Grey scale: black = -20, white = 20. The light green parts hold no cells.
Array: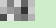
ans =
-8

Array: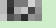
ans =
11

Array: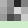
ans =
4

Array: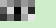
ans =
-12

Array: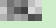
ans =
8

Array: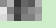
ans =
14

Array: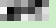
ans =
1

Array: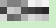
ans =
14

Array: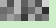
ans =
-1

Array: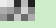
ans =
3
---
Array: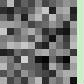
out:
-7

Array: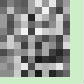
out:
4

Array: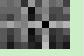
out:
-6

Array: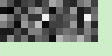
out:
-16

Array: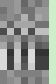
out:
0

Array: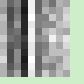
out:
8

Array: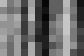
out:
3
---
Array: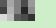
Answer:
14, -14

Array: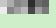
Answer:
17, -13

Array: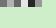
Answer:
16, -14

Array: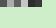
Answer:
11, -13

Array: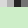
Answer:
14, -14

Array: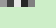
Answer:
16, -14

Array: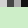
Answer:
13, -17

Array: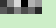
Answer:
14, -20
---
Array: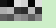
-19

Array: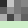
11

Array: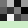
10

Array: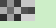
3

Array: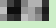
-10

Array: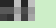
-14
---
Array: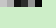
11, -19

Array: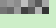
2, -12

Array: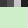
-11, -15

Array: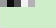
4, 8

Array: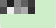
-3, -13

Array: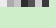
17, -11

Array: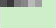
-7, 5

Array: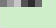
-1, -3

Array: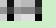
11, -19

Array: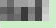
3, 13
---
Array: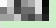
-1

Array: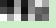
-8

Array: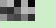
-11

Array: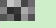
1

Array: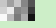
13

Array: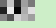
-15

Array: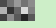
8

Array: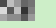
14

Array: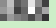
4

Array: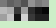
9
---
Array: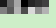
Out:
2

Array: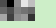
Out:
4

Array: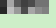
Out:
2

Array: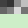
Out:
14

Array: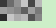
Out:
-7

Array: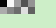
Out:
15

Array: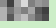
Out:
-4
